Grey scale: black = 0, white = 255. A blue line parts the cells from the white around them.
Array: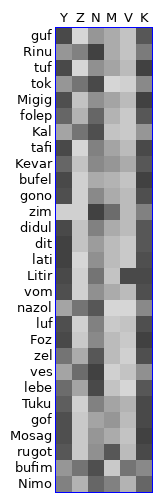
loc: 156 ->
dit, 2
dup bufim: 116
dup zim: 208
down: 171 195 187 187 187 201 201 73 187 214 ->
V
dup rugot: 87
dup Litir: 73

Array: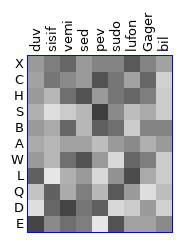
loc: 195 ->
Q, 0
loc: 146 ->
L, 5
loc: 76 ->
L, 6
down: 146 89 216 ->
sudo

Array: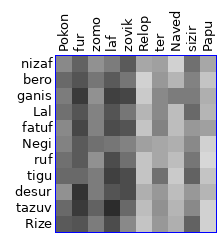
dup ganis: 124
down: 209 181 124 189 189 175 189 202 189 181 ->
Naved
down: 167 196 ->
Papu
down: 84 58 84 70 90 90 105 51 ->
fur
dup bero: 118
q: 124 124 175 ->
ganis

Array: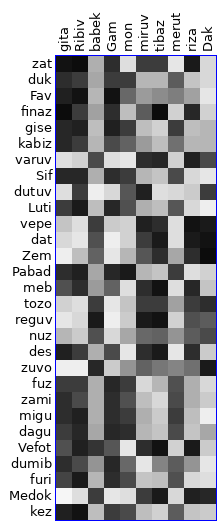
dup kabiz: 182
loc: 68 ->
furi, 0
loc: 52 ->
Vefot, 2
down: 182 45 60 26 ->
miruv
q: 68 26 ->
furi
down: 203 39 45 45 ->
Gam

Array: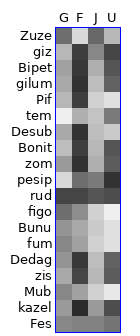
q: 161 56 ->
Bipet
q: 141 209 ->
figo
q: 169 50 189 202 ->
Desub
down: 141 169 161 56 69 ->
F
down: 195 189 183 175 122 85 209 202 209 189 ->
J

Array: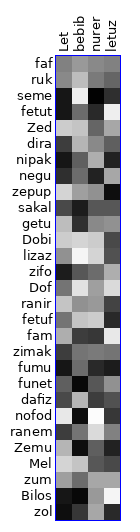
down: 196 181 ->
bebib
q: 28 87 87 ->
sakal

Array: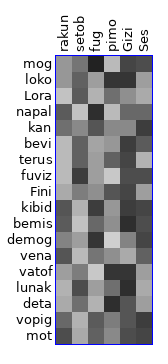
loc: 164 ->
bevi, 2
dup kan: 137

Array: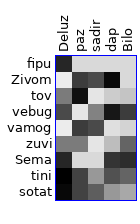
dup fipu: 217
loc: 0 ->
tini, 0
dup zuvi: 123
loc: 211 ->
vamog, 4
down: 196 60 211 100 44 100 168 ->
Bilo
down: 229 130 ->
sadir

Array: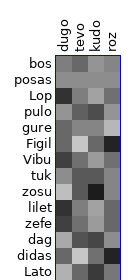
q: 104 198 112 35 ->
didas
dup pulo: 148
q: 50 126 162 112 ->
Lop
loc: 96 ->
pulo, 1
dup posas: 141
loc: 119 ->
Lato, 3

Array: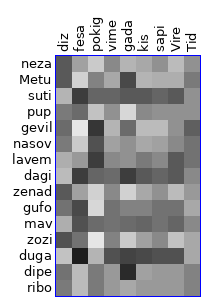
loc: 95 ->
gevil, 8
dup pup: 145
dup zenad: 209
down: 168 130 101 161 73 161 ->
kis

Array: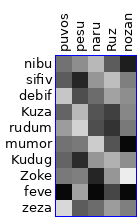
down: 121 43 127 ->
pesu
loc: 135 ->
Kuza, 4
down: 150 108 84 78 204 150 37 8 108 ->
naru
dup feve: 8
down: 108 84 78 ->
naru

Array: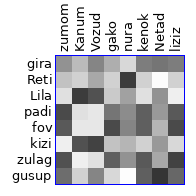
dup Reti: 209
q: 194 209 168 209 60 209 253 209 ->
Reti

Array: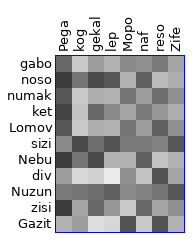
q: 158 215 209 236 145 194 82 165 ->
div
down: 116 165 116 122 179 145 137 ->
Mopo
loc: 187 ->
noso, 6

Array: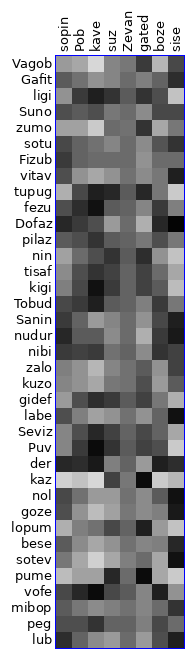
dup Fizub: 107
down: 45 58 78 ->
Pob
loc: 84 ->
sotu, 6
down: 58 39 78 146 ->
boze
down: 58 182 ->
kave

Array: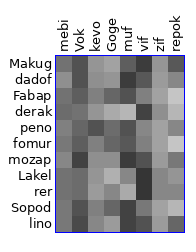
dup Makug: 149
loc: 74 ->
lino, 1
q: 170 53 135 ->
rer
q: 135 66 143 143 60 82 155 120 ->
mozap

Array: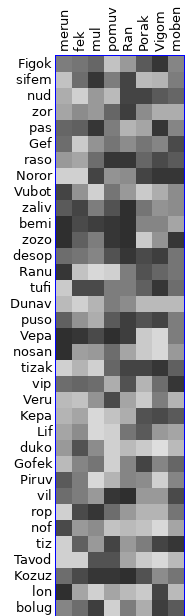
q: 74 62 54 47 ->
bemi
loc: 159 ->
nosan, 1
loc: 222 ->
duko, 6
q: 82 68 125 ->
puso
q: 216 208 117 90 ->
Lif
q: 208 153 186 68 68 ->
nud

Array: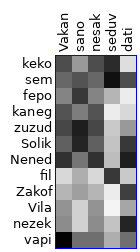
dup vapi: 111
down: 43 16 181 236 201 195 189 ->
seduv
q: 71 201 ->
zuzud
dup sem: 103

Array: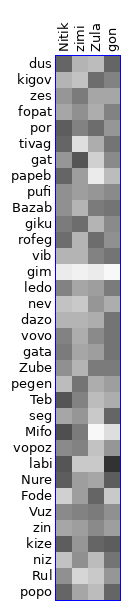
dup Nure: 93
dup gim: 235
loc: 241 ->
gim, 1

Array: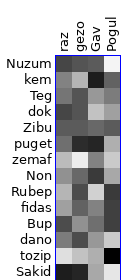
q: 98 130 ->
fidas
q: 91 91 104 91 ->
Zibu
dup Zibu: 91

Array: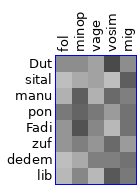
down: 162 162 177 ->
vage
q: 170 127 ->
dedem
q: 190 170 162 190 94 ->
sital

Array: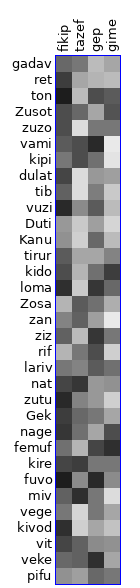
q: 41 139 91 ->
vuzi
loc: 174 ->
Zosa, 3
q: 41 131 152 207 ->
zutu
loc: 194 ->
kivod, 3
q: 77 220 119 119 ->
zuzo
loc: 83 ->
Zusot, 3
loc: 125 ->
tib, 2

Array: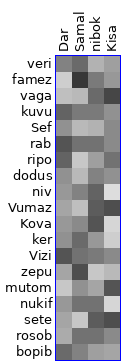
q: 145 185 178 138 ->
Sef
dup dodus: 145

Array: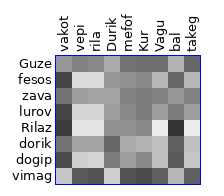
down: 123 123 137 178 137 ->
Kur
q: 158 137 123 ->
lurov
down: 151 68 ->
vakot
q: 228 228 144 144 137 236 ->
Rilaz

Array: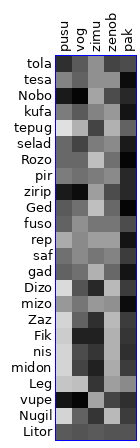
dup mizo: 152
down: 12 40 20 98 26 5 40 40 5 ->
pak
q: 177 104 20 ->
gad
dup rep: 158
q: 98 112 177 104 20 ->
gad

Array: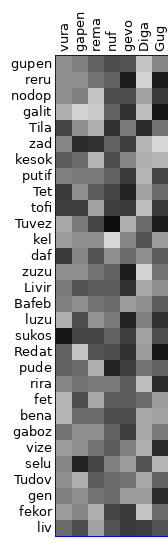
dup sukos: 69
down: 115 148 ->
rema
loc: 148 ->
luzu, 2
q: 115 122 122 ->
rira

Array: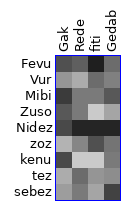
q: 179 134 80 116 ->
zoz
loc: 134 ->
zoz, 1
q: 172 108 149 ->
tez
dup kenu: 202
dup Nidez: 37
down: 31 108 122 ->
fiti
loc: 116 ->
zoz, 3

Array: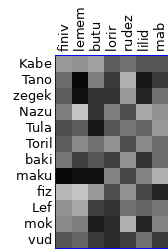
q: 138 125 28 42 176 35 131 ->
mok
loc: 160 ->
Kabe, 2

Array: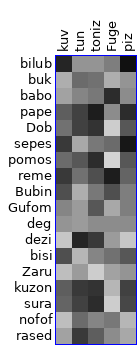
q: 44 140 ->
babo
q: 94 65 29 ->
pape

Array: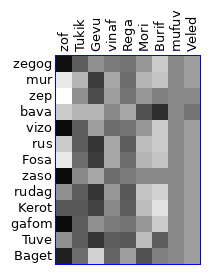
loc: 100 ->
Baget, 3
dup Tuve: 93
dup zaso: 136
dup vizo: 158
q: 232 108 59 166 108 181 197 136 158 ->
Fosa

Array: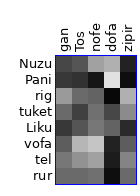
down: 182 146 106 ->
Tos
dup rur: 106
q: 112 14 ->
rur

